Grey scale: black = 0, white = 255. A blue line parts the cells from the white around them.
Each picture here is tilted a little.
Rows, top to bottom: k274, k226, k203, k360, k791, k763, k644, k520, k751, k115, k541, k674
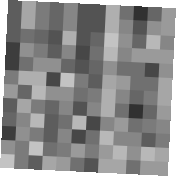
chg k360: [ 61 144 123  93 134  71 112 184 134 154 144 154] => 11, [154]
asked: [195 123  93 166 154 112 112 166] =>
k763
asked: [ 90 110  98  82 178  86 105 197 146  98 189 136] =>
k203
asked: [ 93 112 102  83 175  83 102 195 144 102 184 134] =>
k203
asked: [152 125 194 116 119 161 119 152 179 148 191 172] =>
k541
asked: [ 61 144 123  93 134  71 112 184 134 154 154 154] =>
k360
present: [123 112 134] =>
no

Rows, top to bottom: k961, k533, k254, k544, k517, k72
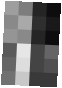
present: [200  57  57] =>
yes
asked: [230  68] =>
k544
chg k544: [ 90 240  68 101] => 2, [230]
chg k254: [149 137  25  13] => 3, [37]

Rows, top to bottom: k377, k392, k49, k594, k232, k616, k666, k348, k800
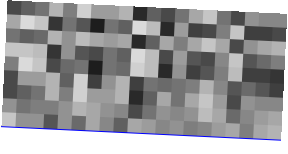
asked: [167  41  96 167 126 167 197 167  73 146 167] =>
k49
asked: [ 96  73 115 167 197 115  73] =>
k377

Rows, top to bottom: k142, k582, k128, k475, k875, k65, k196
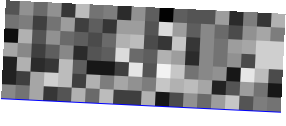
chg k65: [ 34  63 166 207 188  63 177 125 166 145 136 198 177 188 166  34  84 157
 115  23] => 11, [125]
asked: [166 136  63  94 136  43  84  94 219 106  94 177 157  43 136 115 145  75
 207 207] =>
k475
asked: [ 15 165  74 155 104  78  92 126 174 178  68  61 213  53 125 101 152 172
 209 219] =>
k128
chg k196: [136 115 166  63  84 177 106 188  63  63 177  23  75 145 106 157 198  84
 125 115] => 4, [54]

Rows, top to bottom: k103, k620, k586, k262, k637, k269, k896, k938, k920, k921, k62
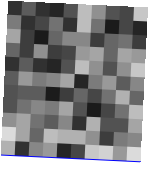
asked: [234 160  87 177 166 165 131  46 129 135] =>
k921
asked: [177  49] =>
k62
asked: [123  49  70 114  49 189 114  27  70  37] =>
k620

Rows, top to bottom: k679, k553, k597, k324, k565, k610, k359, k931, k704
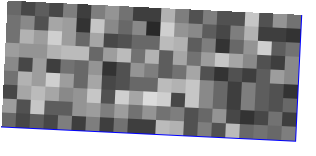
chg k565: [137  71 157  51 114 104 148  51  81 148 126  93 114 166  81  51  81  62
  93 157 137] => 4, [62]
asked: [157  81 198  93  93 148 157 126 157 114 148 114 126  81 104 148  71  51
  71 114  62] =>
k931
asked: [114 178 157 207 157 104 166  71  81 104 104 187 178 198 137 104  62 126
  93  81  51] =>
k610
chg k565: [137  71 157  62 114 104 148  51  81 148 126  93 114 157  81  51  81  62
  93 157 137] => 14, [166]

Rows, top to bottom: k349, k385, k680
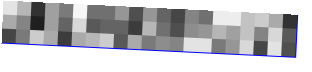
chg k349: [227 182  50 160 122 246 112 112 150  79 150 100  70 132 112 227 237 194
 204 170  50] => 16, [237]
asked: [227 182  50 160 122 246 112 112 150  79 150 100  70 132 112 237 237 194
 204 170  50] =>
k349
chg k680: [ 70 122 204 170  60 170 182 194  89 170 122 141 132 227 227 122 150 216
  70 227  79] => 8, [204]
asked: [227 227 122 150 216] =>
k680

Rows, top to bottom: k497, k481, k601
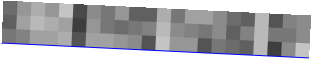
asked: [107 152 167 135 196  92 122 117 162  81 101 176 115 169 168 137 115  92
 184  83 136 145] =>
k497
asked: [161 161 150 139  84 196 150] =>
k601
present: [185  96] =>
no

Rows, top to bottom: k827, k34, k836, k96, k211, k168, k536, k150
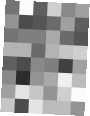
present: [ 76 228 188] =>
yes
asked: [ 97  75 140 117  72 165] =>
k211
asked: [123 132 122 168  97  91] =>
k836
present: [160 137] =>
no

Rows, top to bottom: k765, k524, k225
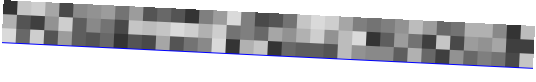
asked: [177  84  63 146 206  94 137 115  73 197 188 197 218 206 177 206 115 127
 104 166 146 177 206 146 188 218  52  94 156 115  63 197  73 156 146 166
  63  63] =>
k524
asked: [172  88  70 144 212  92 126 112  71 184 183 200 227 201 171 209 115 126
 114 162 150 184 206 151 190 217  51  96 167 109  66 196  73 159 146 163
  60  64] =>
k524
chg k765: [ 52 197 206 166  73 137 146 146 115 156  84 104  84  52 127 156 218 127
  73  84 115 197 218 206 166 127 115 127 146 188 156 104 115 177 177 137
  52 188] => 8, [156]

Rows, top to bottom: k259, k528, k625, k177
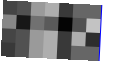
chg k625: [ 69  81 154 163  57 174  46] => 4, [174]
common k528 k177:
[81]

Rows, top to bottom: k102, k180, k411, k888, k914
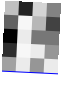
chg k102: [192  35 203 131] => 3, [212]
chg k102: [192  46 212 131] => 2, [35]
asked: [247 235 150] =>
k888
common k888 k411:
[235]
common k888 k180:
[247]
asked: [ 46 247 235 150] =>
k888

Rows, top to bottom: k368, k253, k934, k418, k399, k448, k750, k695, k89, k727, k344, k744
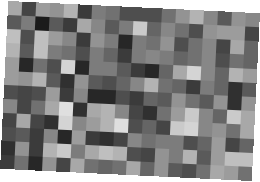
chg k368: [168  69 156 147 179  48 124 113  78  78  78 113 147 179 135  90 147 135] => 6, [59]
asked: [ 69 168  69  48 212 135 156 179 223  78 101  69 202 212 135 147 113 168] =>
k89
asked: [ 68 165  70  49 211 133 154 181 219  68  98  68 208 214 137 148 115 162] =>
k89

